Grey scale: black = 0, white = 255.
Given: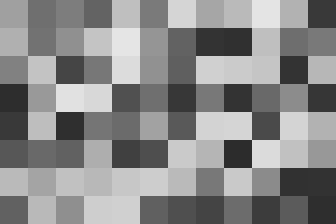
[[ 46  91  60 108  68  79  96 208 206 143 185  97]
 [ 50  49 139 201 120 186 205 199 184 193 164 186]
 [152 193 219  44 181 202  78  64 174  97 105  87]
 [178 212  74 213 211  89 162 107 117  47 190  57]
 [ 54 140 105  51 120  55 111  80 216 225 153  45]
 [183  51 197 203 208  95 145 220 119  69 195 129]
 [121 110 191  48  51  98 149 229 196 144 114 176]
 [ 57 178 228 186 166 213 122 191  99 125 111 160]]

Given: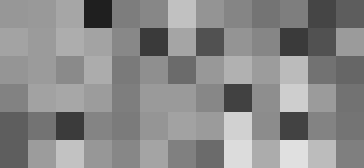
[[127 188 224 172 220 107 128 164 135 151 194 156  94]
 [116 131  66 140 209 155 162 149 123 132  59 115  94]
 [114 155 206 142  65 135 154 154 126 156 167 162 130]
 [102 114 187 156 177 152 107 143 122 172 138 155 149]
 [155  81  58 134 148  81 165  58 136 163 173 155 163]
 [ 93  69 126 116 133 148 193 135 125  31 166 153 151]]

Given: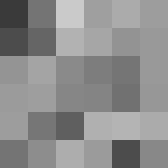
[[136  76 155 173 141 116]
 [171 180 176  95 118 157]
 [151 113 132 134 158 155]
 [153 117 125 138 164 148]
 [153 147 166 178 101  76]
 [157 171 159 202 116  58]]

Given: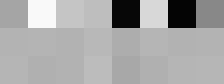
[[182 181 176 168 188 178 176 181]
 [179 178 181 173 184 178 180 179]
 [136   4 216   7 190 197 249 165]]

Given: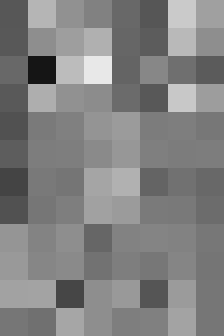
[[118 163 128 126 142 166 112 118]
 [118 155  85 153 142  70 163 162]
 [117 133 119 126 114 138 134 153]
 [119 130 132 130 102 142 131 149]
 [108 121 122 155 161 126 118  81]
 [104 113 100 177 165 117 121  68]
 [125 124 127 151 138 126 125  93]
 [119 126 124 155 148 128 122  81]
 [157 200  88 107 140 145 174  89]
 [ 91 111 135 100 232 188  21 104]
 [142 185  92 102 176 158 142  88]
 [160 202  86 104 129 145 181  87]]

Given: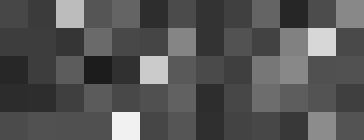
[[ 83 140  56  71  67  47  85  70 241  80  80  81  75]
 [ 63  83  93 109  71  45  97  80  72  91  63  45  44]
 [ 81  80 136 119  63  74  89 203  48  28  92  61  39]
 [ 73 215 129  66  82  51 133  69  72 106  53  61  61]
 [136  76  38 100  64  51  75  45 100  85 188  59  71]]

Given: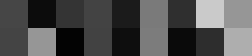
[[174  45  10 124  14  66   3 150  68]
 [150 202  47 122  27  67  52  12  70]]

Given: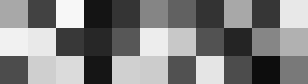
[[121  13  76 229  81 204 208  21 219 207  76]
 [177 134  36  82 200 237  87  39  56 233 241]
 [232  54 168  51  97 133  52  20 247  66 168]]
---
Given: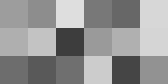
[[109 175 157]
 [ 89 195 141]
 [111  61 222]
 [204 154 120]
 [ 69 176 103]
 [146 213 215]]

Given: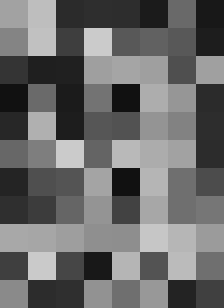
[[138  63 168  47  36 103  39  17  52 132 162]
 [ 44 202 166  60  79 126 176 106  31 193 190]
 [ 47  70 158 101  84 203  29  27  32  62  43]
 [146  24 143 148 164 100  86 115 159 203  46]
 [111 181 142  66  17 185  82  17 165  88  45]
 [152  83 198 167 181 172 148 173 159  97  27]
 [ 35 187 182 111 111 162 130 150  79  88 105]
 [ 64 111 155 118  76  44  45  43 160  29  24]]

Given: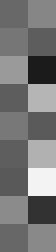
[[103 139  89  94 120  93 154 118 104]
 [137  50 243 177  90 181  27  93 134]]

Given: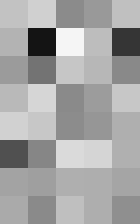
[[170 163  80 209 185 155 179 194]
 [138 159 134 199 214 115  20 208]
 [191 175 218 140 138 198 245 139]
 [174 174 213 150 156 183 189 153]
 [143 165 176 175 199 137  53 192]]

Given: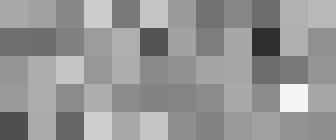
[[ 79 153 149 112 169]
 [170 172 174 110 161]
 [101 139 196 129 136]
 [206 173 150 156 204]
 [169 140 172 175 120]
 [197 131 138  83 196]
 [142 132 145 162 155]
 [131 140 164 125 113]
 [153 169 165 167 135]
 [162 139 108  47 108]
 [146 245 121 176 177]
 [142 166 149 144 184]]

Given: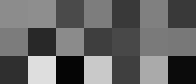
[[ 47 124 140]
 [222  40 142]
 [  5 139  74]
 [201  62 125]
 [ 63  72  57]
 [170 122 128]
 [ 11 120  57]]

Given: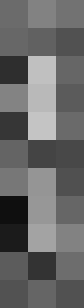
[[ 82  92  27  15 119 100  54 131  46 103 107]
 [101  51 163 151 149  68 196 185 192  97 130]
 [ 81 109 130 102  80  72 106  91 102  81 114]]

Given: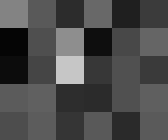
[[ 77  91  12   5 131]
 [ 92  96  69  79  89]
 [ 53  45 198 142  44]
 [ 89  43  55  14 104]
 [ 42  80  80  72  31]
 [ 90  95  58 101  59]]

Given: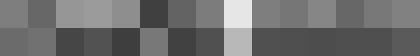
[[107 126]
 [113 103]
 [ 70 150]
 [ 82 155]
 [ 62 142]
 [120  64]
 [ 65  99]
 [ 80 124]
 [184 230]
 [ 80 126]
 [ 79 118]
 [ 77 134]
 [ 79 103]
 [ 79 120]
 [ 90 129]]
